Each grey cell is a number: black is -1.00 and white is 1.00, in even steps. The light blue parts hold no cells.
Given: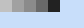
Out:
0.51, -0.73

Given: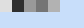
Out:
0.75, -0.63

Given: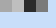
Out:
0.50, -0.66

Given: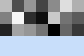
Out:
0.93, -0.99

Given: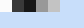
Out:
0.97, -0.82

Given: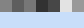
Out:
0.78, -0.61

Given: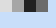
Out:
0.73, -0.73
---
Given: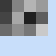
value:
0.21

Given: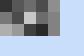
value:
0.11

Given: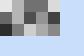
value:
0.71

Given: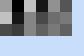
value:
-0.33

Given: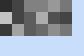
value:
-0.07

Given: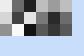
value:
0.49

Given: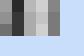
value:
0.04

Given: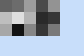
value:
0.15

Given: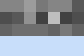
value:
-0.31
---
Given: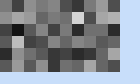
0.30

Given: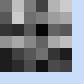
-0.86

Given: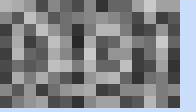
0.42

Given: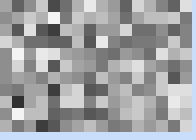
0.39

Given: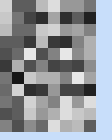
0.38
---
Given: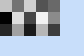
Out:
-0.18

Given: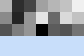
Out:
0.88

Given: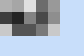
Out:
0.20

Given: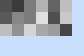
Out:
0.49

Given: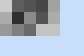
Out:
0.27

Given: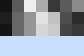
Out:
0.09

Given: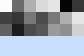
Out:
-0.58

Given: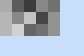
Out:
-0.11
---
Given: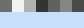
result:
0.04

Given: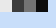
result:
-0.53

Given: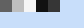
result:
-0.24

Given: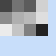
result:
0.64

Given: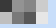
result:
0.50

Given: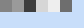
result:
0.21

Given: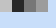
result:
-0.07

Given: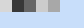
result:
0.32
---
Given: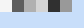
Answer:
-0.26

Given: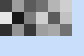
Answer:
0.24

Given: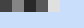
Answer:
0.04

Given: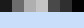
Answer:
-0.15

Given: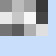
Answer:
0.47

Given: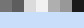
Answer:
-0.27
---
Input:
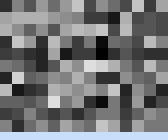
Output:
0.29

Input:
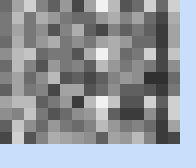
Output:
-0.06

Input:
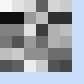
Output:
-0.88

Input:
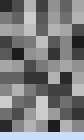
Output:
-0.04

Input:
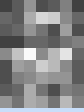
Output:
-0.19

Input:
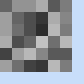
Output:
0.25

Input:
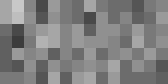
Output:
0.30
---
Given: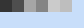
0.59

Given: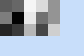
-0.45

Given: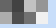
-0.11

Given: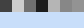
0.06

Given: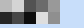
0.74

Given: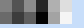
0.28
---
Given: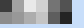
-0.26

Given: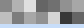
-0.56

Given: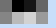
0.65

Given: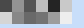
0.23

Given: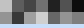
0.16

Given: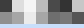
-0.06

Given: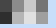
0.76
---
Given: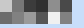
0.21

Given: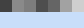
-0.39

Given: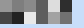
0.82

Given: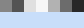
0.94

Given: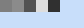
0.09

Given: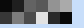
-0.41

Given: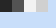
-0.70

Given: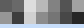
0.10

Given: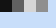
-0.86

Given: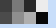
-0.41
